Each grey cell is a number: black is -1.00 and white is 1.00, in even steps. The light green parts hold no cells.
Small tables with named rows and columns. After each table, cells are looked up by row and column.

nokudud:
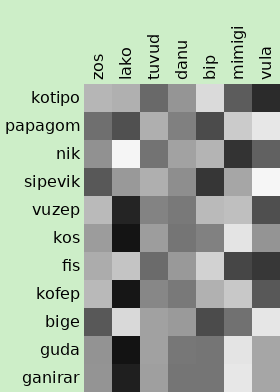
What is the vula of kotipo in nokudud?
-0.66
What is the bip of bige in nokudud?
-0.41
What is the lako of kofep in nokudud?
-0.83
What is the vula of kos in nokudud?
0.16
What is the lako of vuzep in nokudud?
-0.72
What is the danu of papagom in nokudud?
0.00
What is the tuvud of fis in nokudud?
-0.16
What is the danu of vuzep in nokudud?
-0.05
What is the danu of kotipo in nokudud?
0.17
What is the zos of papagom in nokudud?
-0.13
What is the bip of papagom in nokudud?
-0.41
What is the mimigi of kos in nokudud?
0.79
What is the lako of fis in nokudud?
0.54
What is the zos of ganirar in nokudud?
0.16
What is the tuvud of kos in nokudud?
0.23
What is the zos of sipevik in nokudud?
-0.31
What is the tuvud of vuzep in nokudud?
0.03
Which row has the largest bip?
kotipo

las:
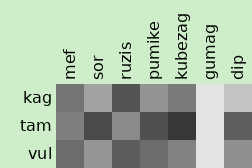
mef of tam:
-0.01
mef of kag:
-0.08
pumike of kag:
0.15
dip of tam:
-0.26
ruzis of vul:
-0.28
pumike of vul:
-0.15
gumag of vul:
0.78
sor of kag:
0.27
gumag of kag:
0.78

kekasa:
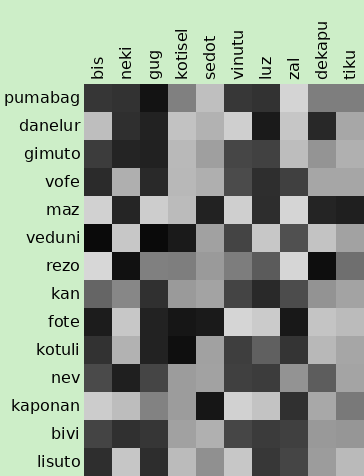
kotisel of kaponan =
0.22
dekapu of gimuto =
0.16
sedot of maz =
-0.73
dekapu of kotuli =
0.44
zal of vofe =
-0.50
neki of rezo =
-0.87
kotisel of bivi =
0.26

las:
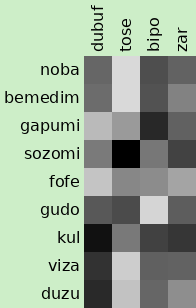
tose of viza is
0.61
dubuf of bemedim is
-0.15
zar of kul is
-0.58
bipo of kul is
-0.49
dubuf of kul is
-0.87
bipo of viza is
-0.25
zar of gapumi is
-0.24
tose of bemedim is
0.70
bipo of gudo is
0.67
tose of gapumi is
0.21
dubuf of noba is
-0.20
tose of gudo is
-0.41
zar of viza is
-0.23
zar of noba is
-0.23
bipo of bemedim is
-0.36
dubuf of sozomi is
-0.04

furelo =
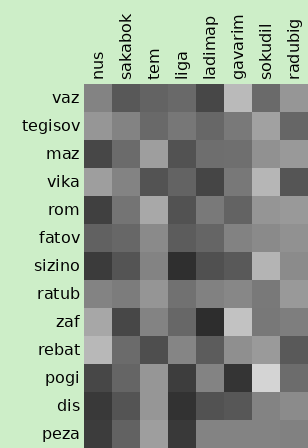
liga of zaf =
-0.19
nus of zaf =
0.31
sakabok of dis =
-0.34
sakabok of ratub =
-0.03
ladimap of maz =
-0.14
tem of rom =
0.32
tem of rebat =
-0.39
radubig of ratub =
0.20
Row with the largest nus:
rebat

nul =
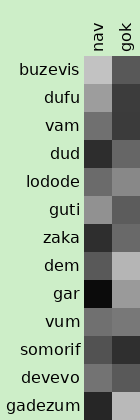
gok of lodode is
0.07
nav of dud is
-0.65
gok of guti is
-0.28
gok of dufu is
-0.53
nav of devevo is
-0.10
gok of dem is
0.42
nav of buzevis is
0.52
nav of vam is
-0.12
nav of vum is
-0.12
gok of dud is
-0.20
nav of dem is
-0.30
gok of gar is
0.21
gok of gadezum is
0.45
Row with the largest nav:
buzevis

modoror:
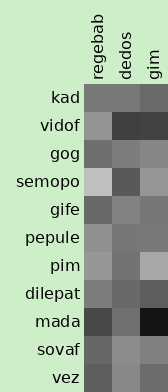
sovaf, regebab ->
-0.19
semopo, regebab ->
0.50
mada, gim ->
-0.84
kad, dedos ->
-0.06
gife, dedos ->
0.02
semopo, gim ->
0.18
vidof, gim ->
-0.48
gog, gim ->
0.05

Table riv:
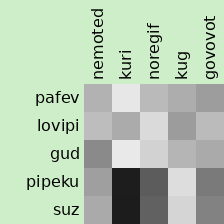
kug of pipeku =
0.73
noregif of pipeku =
-0.28
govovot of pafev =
0.23
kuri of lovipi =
0.34
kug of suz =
0.67
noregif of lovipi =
0.71
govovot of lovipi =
0.47
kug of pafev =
0.36
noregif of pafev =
0.46
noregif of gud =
0.65
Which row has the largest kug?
pipeku

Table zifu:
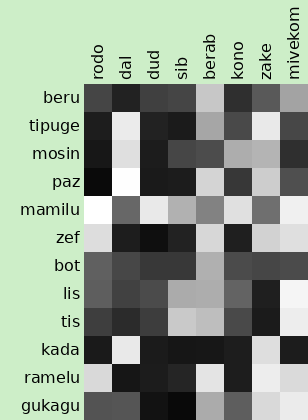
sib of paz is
-0.78
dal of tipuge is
0.84
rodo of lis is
-0.26
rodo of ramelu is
0.70
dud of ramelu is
-0.78
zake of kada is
0.74
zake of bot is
-0.45
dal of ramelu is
-0.83
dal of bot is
-0.44
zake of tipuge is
0.83
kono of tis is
-0.43
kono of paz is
-0.57
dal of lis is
-0.49
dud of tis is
-0.52
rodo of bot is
-0.25
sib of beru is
-0.46
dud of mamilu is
0.83
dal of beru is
-0.73
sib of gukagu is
-0.93

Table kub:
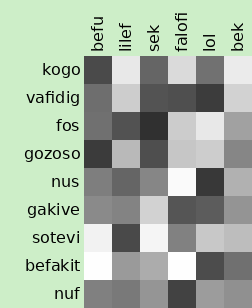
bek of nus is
0.39
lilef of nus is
-0.21
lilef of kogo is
0.82
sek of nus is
0.05
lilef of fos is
-0.36
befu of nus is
-0.01
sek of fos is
-0.62
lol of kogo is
-0.11
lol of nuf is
0.22

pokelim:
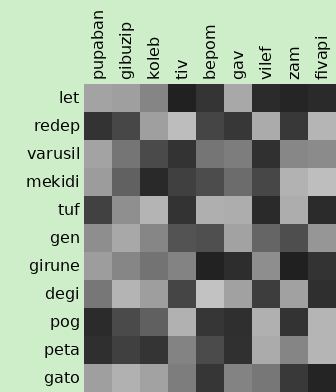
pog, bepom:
-0.58
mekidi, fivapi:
0.49
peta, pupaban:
-0.63
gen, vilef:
-0.21
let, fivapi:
-0.67
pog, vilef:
0.38
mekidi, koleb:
-0.68
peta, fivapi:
0.42
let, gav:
0.32
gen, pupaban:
0.11
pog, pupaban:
-0.66
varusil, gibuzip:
-0.08
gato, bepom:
-0.58
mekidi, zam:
0.40
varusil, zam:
0.06
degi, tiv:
-0.46
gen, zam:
-0.39
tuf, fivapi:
-0.66
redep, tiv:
0.48
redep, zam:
-0.56
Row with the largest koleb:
tuf

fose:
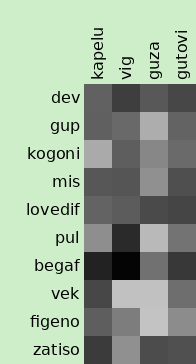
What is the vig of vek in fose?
0.51
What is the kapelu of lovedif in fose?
-0.22
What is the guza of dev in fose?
-0.31
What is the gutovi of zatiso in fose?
-0.37
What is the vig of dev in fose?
-0.51
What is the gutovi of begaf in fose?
-0.56
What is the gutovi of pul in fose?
-0.10
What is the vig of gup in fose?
-0.18
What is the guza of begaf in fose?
-0.11
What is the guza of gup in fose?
0.36
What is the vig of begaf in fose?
-0.97
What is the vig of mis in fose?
-0.33
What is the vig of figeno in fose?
-0.02
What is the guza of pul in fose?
0.45

